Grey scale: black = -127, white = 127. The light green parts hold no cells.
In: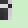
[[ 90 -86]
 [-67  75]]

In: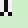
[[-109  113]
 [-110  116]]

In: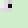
[[  97 -107]
 [  89   89]]

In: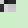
[[82 70]
 [85 72]]

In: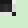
[[-82 -88]
 [-78 -86]]

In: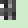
[[-91  25]
 [-51 -40]]
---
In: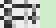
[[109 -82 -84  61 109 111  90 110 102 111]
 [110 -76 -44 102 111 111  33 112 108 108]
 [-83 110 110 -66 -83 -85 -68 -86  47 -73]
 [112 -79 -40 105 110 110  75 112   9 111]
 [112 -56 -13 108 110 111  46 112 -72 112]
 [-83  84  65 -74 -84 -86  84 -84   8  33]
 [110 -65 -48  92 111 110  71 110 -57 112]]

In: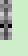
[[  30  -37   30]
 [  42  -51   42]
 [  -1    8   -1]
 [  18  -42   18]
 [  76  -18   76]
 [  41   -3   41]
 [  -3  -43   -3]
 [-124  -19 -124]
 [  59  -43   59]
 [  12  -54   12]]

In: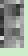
[[-25  12  26  39  75  22]
 [-34   8  25  37  72   9]
 [ 31 -12 -27 -38 -80 -36]
 [-57  -8 -23 -47 -58  27]
 [-59  -6 -21 -46 -66  14]
 [-85   9   8  -2  28  42]
 [-66   8  19  19  53  43]
 [-47  11  23  30  74  29]
 [-87   0  -8 -30 -24  32]
 [-86   1  -9 -31 -21  37]
 [ 87  -3   3  24  10   1]
 [-59   9  21  23  57  30]]

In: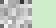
[[-16 113  48  59  89  27  63   6]
 [-26 106  45  46  32 -75  63  -4]
 [ 68  74  48  36  67  86  90 104]
 [ 44  32  64  89  50  56  77  32]
 [ 54  19  68  94  44  62  81  35]
 [ 63  74  47  35  66  83  92 105]
 [ 93  68 117  39  96 101  50  57]]

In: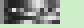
[[ 12 -78 -94 -82 -59   7  87  86   1 -47  -3  42  -1 -69 -67]
 [ 12 -62 -94 -93 -84 -71 -41  15  76 100  69   3 -44 -37   7]
 [ 13 -60 -94 -93 -85 -74 -46   6  67 100  78  18 -37 -44  -6]
 [ 13 -93 -50  99 -31  30 -51 -24  19  52 -64  50 -81   0  91]
 [ 13 -73 -96 -87 -74 -36  36  96  80   3 -47 -20  34  29 -34]
 [ 12 -45 -82 -96 -95 -87 -81 -70 -49 -12  34  77 100  92  55]]

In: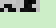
[[-111   67 -114 -118   65 -112 -108 -113 -116   61]
 [  66   66   65   70   59   66 -113 -123 -112   66]
 [  67 -116 -112   59   62   67 -118 -107   70   66]]
